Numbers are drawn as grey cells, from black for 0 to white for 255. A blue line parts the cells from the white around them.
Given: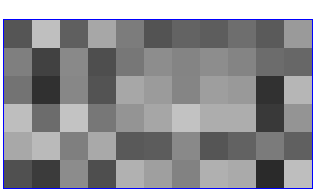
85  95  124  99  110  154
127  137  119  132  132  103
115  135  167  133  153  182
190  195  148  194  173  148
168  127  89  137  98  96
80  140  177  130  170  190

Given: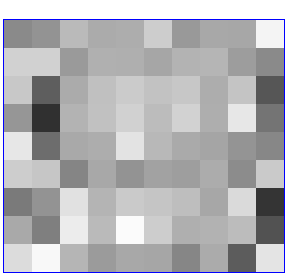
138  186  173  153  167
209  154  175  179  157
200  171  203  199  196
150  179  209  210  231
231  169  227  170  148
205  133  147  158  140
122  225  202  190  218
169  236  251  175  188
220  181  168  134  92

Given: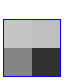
197
133

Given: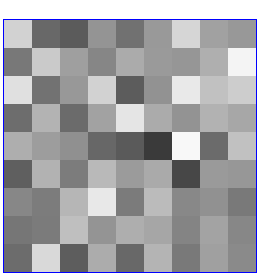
210  91  113  214  152
120  159  171  150  244
224  152  92  233  205
109  107  229  147  167
174  144  90  248  193
95  124  155  71  151
135  182  123  136  121
118  191  174  132  135
108  93  104  121  138

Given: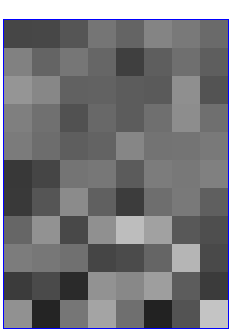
70  85  100  121
129  118  63  111
149  97  92  143
127  81  92  141
123  94  134  116
56  116  91  120
57  139  60  121
102  72  189  88
124  112  75  181
59  42  136  92
145  118  111  83

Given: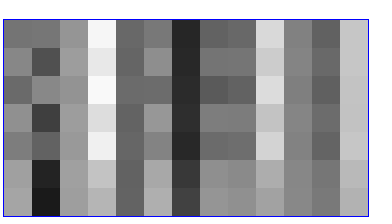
116  149  104  38  104  129  198
135  157  101  40  117  132  198
106  147  107  43  98  127  195
144  157  99  46  124  133  194
125  153  102  40  110  130  198
160  160  98  56  138  135  185
165  158  99  65  144  136  178

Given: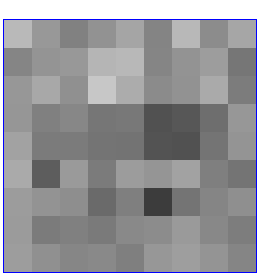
185  129  165  184  166
133  152  184  147  118
151  144  172  146  124
150  135  120  87  151
162  123  115  81  148
170  154  156  162  116
156  142  127  116  143
155  128  137  154  125
157  134  127  158  133
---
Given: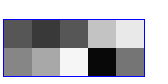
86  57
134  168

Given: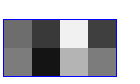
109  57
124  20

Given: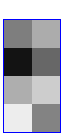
126  172
19  103

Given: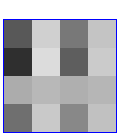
88  208
47  220

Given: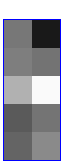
119  25
126  115

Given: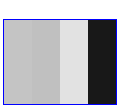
196  192
196  192

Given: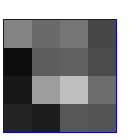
131  106
13  93

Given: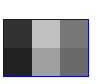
50  193
33  159

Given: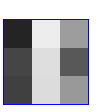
36  237
69  222
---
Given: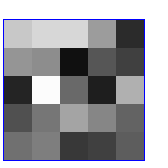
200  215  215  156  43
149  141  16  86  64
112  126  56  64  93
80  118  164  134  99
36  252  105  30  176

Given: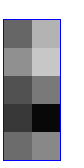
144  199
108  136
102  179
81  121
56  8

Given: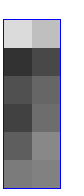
219  191
123  129
94  136
80  102
65  109
50  72

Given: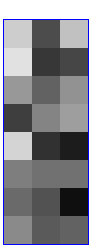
225  55  70
212  49  28
205  76  193
152  98  146
138  90  98
126  113  113
106  82  15
62  132  158

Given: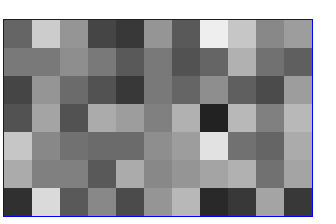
198  136  113  107  107  142  157  226  113  101  171
171  128  128  89  171  136  149  164  177  113  164
121  121  142  121  89  121  82  101  177  113  95
101  204  149  69  56  149  89  238  198  136  157
82  164  82  171  157  128  177  34  184  128  184
69  149  107  82  56  121  101  142  95  75  157
48  218  89  136  75  149  184  41  56  164  56

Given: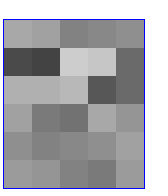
176  176  184  87  106
168  161  130  136  143
161  122  114  168  149
155  149  130  122  155
143  130  136  143  161
74  67  205  198  106

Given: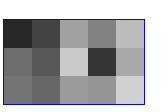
116  102  155  149  209
110  88  202  53  169
39  67  161  130  188
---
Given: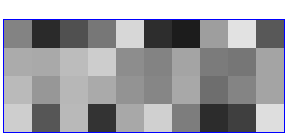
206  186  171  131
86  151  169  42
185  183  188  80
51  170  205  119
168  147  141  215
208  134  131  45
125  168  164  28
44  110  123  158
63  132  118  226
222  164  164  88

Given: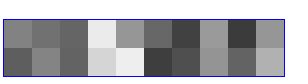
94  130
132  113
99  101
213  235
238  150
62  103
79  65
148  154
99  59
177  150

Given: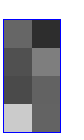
203  74  80  102
99  98  126  45

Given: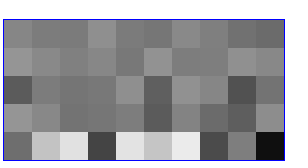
110  149  91  149  134
195  136  124  137  124
225  115  117  128  123
68  118  120  135  143
227  125  143  120  123
197  91  95  146  118
235  131  145  125  137
75  107  134  126  127
126  94  81  144  113
15  141  115  136  107

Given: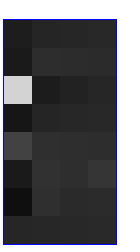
38  15  26  66  22  211  26  29
39  47  49  47  37  28  45  37
40  42  46  46  39  34  44  38
41  43  53  45  40  38  43  40

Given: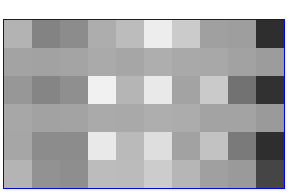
180  166  167  151  163  179
146  140  162  133  162  131
142  140  163  143  164  140
188  233  170  241  170  173
187  186  169  181  166  188
204  222  174  233  174  237
182  162  172  163  169  203
160  194  163  202  168  160
154  122  163  114  162  158
69  46  154  49  156  46
